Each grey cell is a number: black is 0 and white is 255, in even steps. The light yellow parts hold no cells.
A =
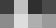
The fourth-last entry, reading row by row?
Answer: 140
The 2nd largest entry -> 193
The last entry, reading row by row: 154

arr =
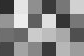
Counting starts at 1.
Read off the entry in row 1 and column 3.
143
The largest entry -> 237
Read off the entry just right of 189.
169
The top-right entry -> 209
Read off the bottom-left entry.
71
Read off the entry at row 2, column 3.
95
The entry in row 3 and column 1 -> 111

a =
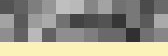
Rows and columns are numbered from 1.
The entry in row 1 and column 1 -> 83
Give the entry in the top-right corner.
105
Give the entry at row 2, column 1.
163
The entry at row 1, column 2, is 98
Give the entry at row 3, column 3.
185
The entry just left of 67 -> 113
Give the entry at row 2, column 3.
156

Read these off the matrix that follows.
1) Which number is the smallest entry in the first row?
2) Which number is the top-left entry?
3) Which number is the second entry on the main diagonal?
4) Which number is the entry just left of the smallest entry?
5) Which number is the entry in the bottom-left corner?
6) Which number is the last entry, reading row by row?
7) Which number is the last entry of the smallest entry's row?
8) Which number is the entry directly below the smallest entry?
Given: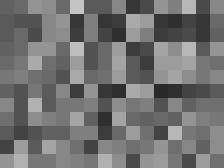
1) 54
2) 97
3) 82
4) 156
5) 148
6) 111
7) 90
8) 82

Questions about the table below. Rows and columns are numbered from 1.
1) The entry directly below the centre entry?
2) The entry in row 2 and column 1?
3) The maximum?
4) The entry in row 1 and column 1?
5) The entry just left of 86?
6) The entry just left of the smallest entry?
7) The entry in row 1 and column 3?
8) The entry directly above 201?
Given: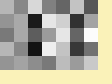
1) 238
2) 148
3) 252
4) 182
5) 195
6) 135
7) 216
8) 113
